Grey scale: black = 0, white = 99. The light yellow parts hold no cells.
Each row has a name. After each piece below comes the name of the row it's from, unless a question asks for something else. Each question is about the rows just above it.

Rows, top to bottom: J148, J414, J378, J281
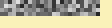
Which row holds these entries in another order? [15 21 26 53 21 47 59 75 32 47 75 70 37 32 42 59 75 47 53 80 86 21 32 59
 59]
J414
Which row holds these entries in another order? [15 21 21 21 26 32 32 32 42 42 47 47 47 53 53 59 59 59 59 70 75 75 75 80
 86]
J148

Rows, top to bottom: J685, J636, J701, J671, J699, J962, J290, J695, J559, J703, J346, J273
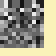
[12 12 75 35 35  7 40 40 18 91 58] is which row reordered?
J685
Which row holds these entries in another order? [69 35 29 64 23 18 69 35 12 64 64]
J290
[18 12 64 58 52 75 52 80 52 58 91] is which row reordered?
J701
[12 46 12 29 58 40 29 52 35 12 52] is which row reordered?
J346
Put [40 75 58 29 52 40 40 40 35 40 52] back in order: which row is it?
J695
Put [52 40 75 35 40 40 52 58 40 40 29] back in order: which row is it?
J695
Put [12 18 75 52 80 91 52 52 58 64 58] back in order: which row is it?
J701

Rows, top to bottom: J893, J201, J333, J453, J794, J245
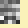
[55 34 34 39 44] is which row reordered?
J333
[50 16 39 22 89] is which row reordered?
J245
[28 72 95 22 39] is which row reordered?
J794
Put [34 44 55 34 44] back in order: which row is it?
J893
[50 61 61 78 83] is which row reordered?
J201

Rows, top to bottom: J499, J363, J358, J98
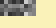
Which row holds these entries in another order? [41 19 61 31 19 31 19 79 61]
J499
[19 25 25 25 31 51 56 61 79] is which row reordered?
J98

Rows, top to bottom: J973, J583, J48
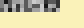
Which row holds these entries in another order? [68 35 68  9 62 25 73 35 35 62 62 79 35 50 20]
J48
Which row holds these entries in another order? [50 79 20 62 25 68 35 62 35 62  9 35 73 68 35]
J48
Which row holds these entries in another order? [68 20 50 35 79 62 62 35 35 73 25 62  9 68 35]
J48
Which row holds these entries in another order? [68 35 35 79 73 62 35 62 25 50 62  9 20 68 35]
J48
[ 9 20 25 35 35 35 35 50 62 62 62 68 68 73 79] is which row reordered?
J48
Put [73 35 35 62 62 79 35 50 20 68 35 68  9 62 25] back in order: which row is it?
J48
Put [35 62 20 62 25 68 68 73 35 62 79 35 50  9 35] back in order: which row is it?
J48

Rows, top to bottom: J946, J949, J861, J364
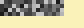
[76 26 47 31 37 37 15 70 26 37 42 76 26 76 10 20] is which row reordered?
J861
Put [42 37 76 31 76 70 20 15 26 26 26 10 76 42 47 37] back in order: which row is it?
J949
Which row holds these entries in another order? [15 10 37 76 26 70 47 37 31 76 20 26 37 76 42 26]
J861
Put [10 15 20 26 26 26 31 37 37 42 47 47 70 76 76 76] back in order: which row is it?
J364
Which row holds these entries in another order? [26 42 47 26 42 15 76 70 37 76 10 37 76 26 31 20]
J949
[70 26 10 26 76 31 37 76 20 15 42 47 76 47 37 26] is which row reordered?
J364
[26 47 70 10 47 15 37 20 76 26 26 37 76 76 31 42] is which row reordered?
J364

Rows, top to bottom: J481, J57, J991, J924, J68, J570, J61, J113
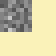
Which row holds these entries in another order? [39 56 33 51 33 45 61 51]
J61
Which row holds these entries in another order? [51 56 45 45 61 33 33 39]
J57
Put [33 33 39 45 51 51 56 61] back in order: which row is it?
J61
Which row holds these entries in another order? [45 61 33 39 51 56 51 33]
J61
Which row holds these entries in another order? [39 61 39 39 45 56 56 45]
J481
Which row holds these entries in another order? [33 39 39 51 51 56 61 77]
J113

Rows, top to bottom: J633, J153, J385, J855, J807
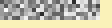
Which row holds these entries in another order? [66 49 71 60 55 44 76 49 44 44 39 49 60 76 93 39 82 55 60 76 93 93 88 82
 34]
J807
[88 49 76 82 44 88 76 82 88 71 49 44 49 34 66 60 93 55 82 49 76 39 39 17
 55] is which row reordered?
J855
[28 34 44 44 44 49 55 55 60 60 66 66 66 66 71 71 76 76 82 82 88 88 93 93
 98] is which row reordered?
J385
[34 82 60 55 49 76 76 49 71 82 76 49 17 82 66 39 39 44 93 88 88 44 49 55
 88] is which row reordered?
J855

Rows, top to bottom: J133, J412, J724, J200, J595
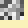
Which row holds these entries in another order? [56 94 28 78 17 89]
J595
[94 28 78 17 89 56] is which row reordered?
J595
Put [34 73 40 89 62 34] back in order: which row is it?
J412
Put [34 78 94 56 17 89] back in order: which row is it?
J200
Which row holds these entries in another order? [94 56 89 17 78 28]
J595

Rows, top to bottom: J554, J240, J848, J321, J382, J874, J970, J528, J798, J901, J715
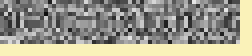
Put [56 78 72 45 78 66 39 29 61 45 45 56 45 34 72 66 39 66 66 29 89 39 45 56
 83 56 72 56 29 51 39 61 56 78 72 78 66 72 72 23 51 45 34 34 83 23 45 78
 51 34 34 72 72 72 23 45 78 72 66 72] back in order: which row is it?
J848
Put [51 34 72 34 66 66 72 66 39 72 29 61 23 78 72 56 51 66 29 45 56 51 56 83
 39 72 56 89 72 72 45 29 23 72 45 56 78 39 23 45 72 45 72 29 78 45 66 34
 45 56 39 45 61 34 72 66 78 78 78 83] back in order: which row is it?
J901
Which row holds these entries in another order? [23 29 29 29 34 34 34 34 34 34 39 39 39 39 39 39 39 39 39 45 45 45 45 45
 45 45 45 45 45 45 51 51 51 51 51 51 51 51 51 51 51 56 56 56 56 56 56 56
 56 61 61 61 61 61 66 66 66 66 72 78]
J240
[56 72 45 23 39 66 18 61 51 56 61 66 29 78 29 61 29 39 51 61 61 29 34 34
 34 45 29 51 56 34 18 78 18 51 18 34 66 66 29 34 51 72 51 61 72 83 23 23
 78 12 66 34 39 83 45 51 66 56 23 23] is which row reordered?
J382

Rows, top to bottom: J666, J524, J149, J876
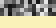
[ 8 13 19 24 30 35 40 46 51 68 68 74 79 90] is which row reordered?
J876
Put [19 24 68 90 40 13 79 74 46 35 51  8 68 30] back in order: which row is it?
J876
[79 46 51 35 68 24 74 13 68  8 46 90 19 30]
J666
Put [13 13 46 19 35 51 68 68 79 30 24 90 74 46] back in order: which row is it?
J149
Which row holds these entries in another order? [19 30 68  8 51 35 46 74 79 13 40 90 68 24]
J876
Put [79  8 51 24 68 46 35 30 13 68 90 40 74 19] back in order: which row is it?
J876
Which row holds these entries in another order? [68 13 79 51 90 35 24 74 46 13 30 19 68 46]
J149

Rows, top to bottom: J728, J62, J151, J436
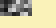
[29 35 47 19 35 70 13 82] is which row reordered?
J436
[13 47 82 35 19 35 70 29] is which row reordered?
J436
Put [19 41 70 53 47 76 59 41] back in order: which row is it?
J62
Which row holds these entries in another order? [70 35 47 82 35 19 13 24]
J728
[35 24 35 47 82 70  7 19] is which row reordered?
J151
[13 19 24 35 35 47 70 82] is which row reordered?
J728
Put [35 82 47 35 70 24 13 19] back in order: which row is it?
J728

